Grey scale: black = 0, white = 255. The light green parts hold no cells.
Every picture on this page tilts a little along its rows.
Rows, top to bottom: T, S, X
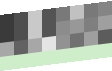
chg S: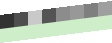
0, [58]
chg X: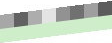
2, [167]
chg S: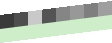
4, [140]
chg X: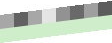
5, [113]
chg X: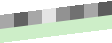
6, [159]
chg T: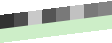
0, [58]

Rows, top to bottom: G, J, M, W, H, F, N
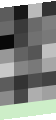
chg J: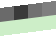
2, [106]
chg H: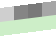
0, [200]
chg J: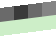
3, [127]
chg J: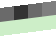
1, [58]
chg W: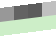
2, [85]

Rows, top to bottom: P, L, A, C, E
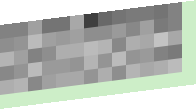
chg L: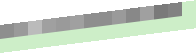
1, [148]
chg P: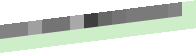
11, [116]

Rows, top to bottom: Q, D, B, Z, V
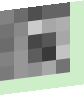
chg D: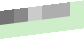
3, [167]
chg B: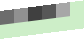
2, [71]
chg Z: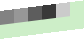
4, [195]
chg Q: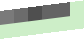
0, [130]

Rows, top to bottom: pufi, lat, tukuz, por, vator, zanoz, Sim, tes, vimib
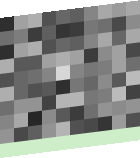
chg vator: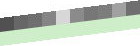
5, [133]
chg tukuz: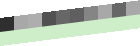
1, [161]

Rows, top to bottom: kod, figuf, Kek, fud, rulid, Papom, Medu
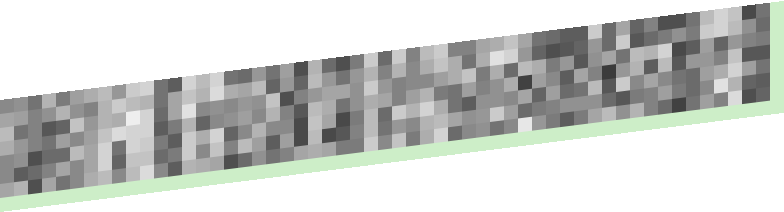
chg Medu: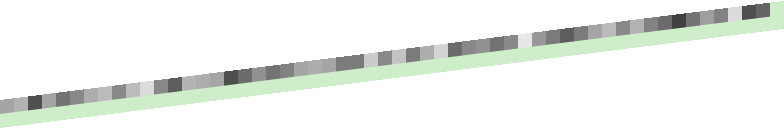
44, [145]
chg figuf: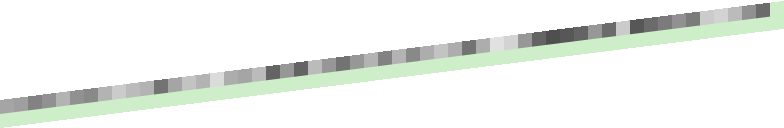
6, [130]
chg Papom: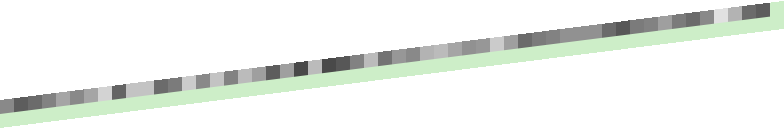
53, [100]
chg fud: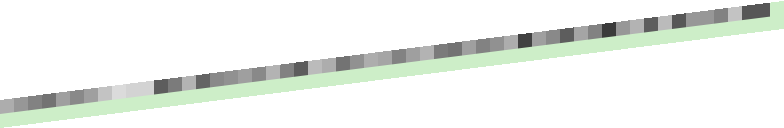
21, [87]
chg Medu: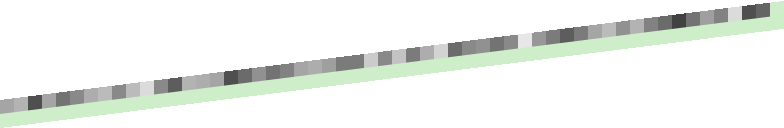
23, [165]
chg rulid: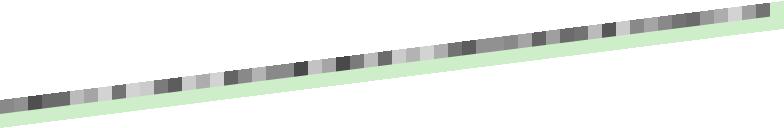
50, [159]
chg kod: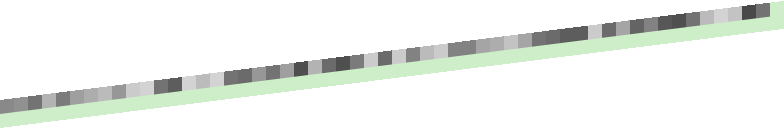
47, [79]

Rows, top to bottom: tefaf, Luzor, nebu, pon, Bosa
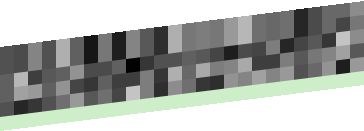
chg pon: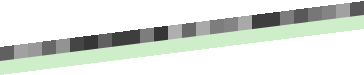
3, [96]
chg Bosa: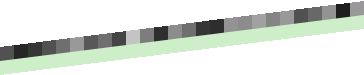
17, [132]
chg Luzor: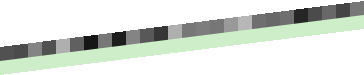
11, [46]
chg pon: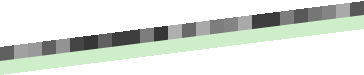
24, [161]

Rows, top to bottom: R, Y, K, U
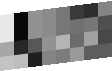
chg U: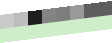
0, [195]
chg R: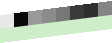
2, [146]
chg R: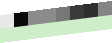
2, [146]
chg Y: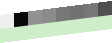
0, [232]
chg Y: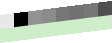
1, [10]
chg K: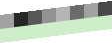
0, [167]

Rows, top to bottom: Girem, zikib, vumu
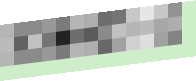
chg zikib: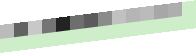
2, [193]
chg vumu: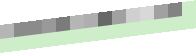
10, [222]
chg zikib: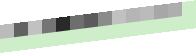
4, [35]
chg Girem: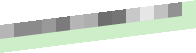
11, [200]

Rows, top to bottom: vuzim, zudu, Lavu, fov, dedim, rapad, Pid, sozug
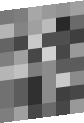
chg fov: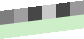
3, [209]
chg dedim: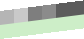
1, [193]
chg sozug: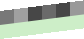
0, [126]
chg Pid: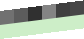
3, [139]
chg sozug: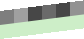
5, [153]

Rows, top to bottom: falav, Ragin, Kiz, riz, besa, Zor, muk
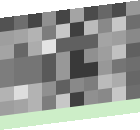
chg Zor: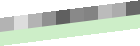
6, [125]
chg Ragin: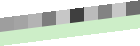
7, [137]
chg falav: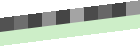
8, [75]
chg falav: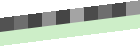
7, [103]
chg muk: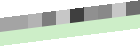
0, [158]
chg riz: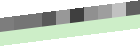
5, [57]
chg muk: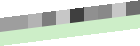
1, [164]

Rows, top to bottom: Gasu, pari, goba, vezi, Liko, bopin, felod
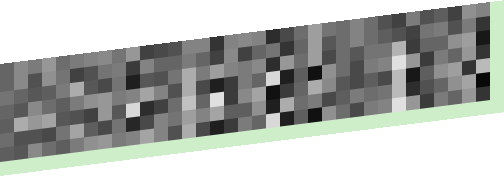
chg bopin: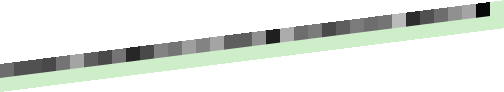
31, [101]
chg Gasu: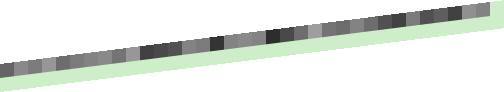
14, [131]
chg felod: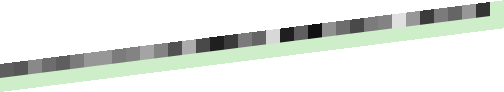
6, [144]

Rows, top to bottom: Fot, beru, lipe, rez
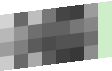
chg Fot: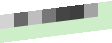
6, [156]
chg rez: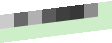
2, [170]
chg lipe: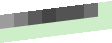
3, [76]
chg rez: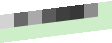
0, [203]
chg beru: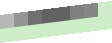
5, [119]
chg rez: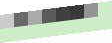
6, [141]
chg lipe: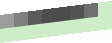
4, [83]

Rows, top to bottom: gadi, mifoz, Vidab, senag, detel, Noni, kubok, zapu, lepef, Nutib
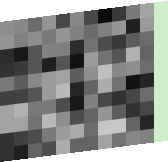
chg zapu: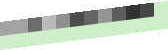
2, [114]
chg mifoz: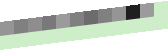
4, [149]
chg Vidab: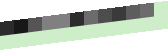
6, [114]

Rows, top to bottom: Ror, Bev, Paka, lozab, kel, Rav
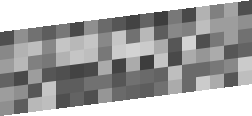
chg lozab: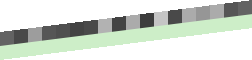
7, [171]
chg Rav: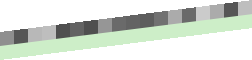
1, [93]

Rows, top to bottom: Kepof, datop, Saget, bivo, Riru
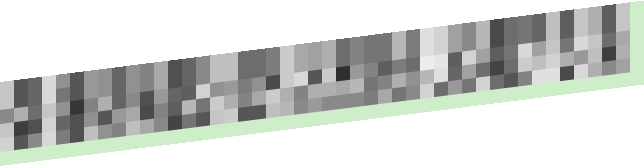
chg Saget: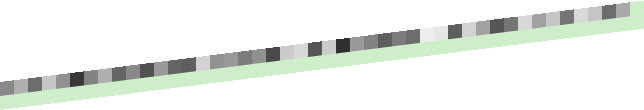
35, [94]
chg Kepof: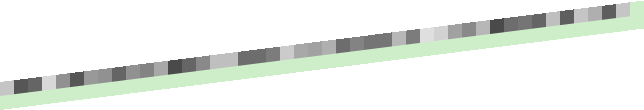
12, [80]
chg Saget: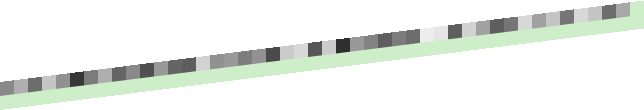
6, [131]
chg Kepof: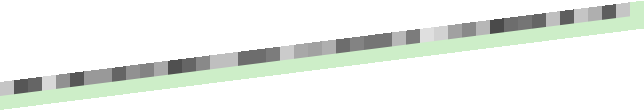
7, [145]
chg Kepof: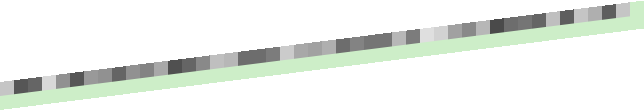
16, [191]

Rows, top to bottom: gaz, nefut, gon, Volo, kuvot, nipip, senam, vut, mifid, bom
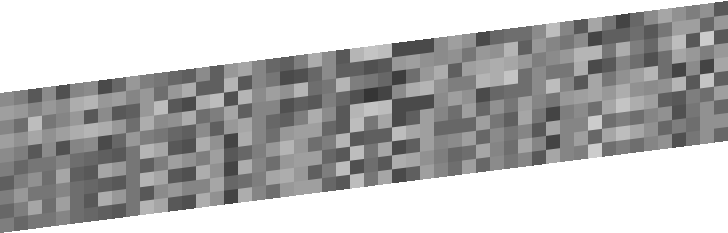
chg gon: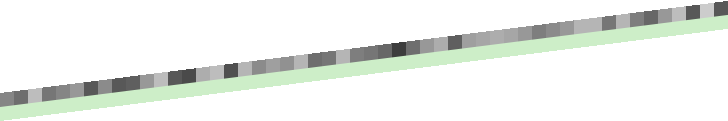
44, [173]
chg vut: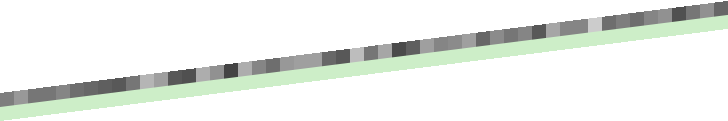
11, [166]
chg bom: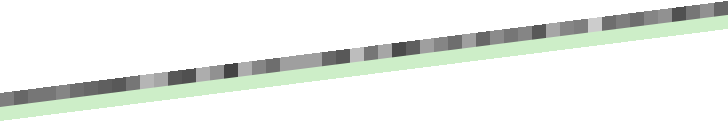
20, [152]
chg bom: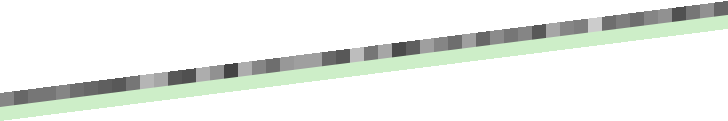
0, [126]

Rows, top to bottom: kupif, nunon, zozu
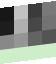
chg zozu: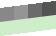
2, [99]
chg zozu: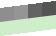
0, [136]
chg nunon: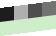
2, [71]

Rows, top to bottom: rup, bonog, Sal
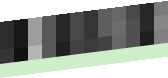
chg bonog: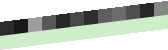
6, [53]
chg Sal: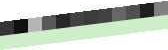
4, [31]
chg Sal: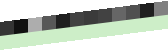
2, [181]
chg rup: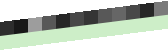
7, [94]
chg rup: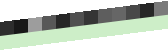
5, [72]
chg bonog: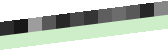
9, [80]

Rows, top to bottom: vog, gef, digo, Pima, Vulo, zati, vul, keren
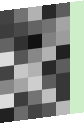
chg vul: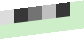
1, [61]
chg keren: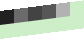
4, [184]
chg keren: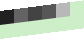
1, [107]
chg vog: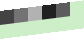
3, [41]
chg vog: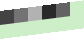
4, [93]
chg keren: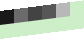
0, [33]

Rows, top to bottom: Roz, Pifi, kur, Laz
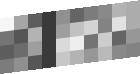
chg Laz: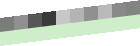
6, [151]
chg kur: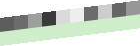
6, [116]
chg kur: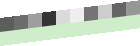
3, [58]
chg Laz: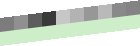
2, [86]
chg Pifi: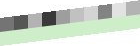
9, [172]
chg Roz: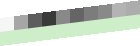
4, [144]
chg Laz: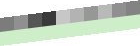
8, [137]

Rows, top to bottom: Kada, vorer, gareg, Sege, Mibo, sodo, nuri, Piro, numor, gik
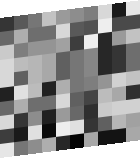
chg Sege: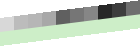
8, [53]
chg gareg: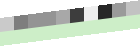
4, [161]
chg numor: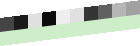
0, [61]
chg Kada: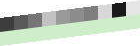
0, [53]
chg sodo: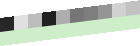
0, [33]
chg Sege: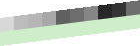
5, [118]

